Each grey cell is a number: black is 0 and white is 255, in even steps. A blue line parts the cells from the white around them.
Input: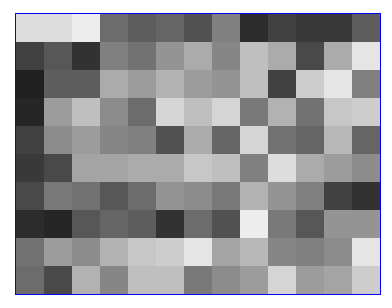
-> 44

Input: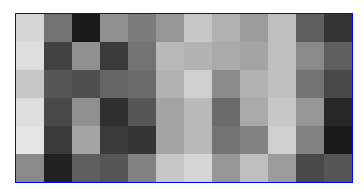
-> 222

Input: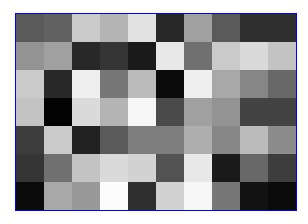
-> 61

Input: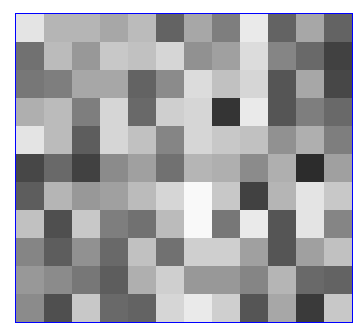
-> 133

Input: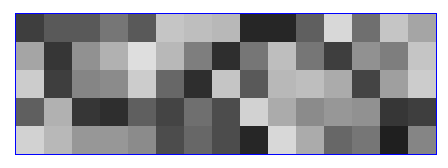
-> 204

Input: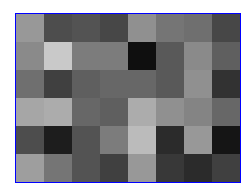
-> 166
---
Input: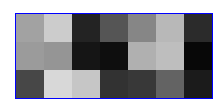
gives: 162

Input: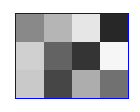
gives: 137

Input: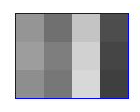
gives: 149

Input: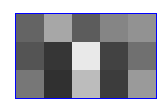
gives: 100

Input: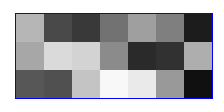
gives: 182

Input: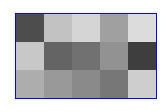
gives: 77

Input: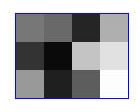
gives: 119

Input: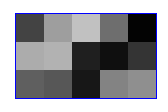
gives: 67

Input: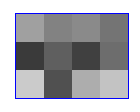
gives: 160
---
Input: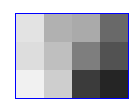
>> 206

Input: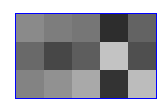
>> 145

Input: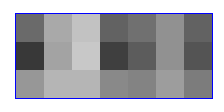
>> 181

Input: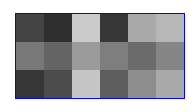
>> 76

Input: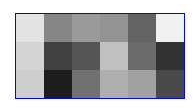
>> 29

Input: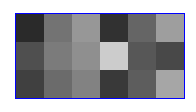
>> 107
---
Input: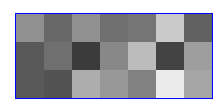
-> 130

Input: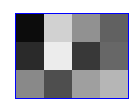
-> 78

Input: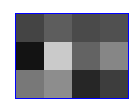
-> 141

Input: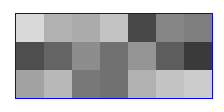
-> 177

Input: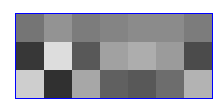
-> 88

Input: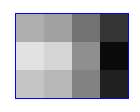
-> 183

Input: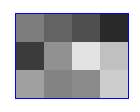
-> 131

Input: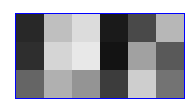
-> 60
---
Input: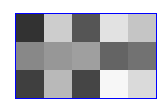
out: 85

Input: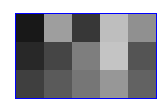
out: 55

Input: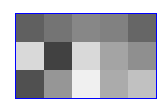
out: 135

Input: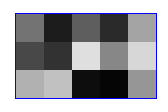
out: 94

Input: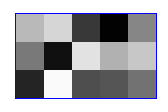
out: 56

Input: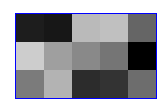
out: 186
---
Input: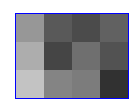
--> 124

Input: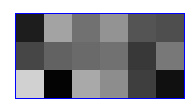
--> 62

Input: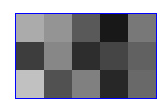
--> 39

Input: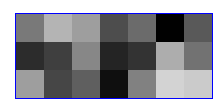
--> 211

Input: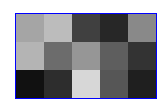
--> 86

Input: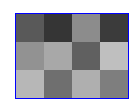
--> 175

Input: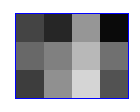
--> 213

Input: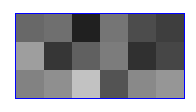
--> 137

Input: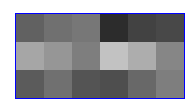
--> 104
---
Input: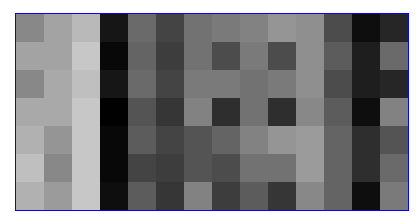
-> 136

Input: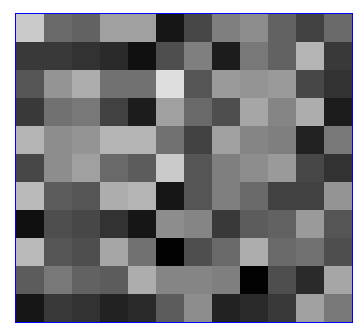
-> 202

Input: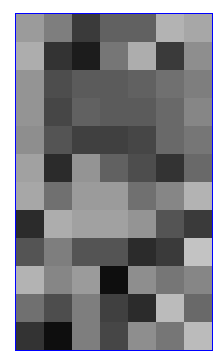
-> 155

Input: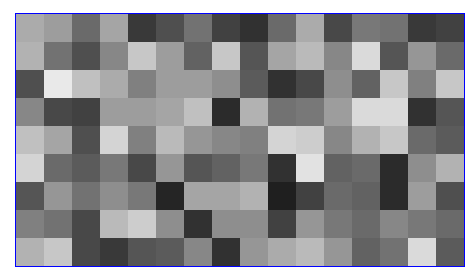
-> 171

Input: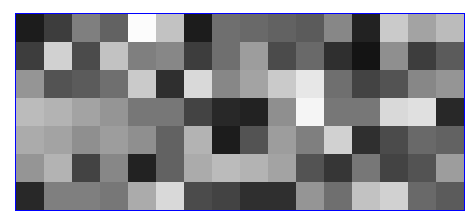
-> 28
